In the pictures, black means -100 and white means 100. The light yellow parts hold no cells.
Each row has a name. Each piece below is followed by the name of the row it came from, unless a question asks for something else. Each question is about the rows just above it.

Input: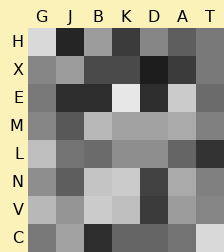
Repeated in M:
[27]
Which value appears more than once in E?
[-65]

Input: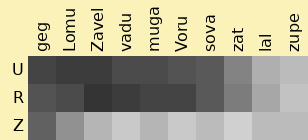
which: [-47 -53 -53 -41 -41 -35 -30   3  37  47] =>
U
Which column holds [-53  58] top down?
vadu
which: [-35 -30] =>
U

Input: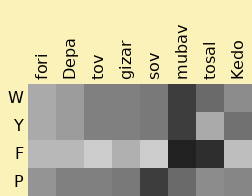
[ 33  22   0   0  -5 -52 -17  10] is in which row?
W
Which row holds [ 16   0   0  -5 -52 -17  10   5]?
P
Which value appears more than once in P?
[0]
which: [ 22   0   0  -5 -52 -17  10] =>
W
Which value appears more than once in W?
[0]

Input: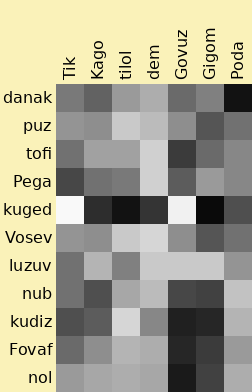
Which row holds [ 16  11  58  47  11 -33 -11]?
puz
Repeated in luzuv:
[58]

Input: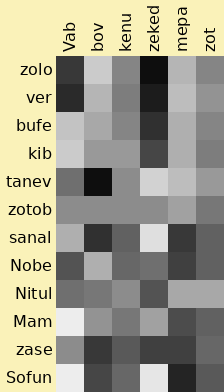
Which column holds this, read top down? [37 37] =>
mepa
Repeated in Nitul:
[32]
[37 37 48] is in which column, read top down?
mepa
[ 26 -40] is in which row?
Mam
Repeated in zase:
[-50]
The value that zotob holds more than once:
[10]

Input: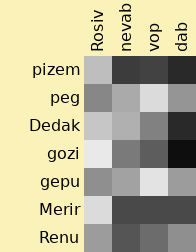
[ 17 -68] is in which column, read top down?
dab
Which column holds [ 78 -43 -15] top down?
vop
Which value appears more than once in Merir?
[-43]

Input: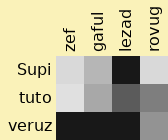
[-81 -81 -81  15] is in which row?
veruz
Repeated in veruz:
[-81]
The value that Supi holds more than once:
[70]

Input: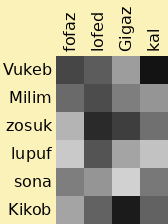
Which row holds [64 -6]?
sona
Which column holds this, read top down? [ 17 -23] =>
lofed
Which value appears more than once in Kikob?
[-23]

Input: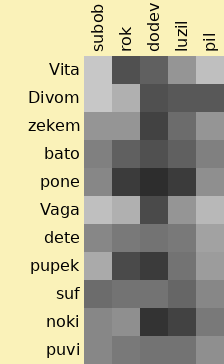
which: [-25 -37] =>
bato
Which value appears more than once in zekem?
[17]
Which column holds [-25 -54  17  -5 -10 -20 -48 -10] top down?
luzil
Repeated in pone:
[-54]
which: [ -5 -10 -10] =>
puvi
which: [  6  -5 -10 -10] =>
puvi
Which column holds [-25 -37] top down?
dodev

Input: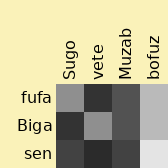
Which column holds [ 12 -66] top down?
vete
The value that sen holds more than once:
[-48]
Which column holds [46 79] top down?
bofuz
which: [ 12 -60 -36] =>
fufa
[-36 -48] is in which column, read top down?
Muzab

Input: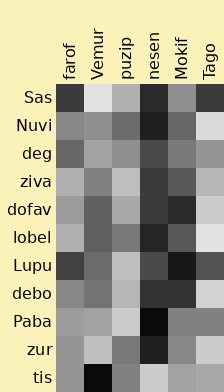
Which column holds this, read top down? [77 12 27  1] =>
Vemur
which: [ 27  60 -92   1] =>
Paba
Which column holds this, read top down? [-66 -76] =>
nesen
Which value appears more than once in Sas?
[-54]

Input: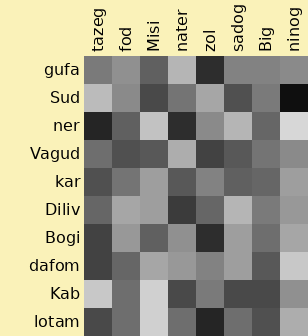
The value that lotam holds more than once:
[-14]
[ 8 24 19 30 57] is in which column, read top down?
ninog
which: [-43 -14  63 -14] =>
lotam
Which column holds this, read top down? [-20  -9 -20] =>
Big
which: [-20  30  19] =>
dafom
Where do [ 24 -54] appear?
Diliv
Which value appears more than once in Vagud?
[-31]

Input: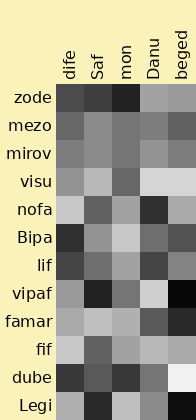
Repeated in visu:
[67]
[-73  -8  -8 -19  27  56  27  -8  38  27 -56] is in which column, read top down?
mon
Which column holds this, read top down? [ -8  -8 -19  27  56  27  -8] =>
mon
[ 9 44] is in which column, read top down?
Saf

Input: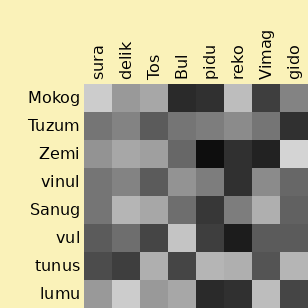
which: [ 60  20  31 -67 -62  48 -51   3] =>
Mokog
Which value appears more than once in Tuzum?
[-8]
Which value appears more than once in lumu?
[20]
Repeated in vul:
[-29]
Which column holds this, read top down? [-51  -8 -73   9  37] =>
Vimag
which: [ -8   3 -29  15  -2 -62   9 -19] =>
vinul
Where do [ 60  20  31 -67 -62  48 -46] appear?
lumu

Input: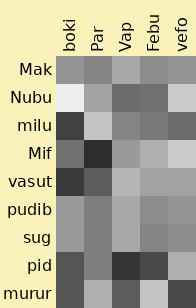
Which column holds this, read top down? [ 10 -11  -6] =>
Febu
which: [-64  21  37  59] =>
Mif
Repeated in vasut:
[27]
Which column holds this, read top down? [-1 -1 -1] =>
Par
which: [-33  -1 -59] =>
pid
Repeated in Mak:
[16]

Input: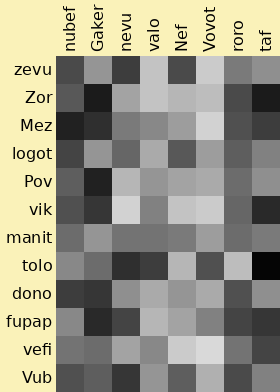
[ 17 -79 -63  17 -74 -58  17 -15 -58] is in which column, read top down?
Gaker
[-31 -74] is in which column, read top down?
nubef
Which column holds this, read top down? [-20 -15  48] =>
roro

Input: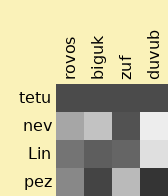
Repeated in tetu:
[-41]
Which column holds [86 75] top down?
duvub
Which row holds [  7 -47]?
pez
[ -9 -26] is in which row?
Lin

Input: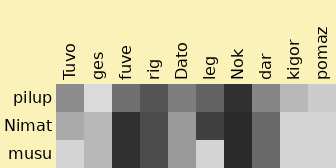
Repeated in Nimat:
[66]
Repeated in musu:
[66]
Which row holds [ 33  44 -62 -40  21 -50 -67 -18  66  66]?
Nimat

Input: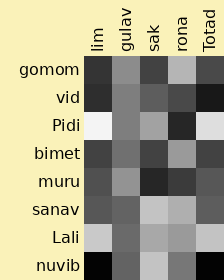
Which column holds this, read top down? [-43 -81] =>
Totad
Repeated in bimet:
[-48]
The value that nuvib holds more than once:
[-98]
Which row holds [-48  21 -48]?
bimet

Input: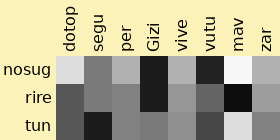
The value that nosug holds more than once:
[39]
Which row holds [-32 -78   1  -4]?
tun
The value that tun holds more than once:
[1]
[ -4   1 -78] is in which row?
rire

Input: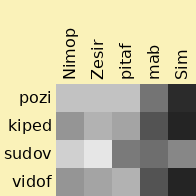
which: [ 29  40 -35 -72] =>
vidof
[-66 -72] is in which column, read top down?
Sim
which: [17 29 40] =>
vidof
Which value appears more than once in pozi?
[52]
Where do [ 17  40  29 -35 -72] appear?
kiped
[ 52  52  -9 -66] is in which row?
pozi

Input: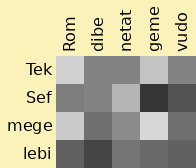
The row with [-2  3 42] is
Sef
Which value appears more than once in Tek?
[3]
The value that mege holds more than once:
[-13]
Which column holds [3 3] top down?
dibe
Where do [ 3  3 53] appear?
Tek
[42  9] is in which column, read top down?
netat
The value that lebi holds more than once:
[-24]

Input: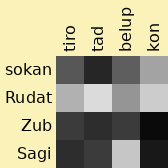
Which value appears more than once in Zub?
[-54]
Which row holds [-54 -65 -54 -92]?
Zub
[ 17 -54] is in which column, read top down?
belup
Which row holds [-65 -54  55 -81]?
Sagi
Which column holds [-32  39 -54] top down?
tiro

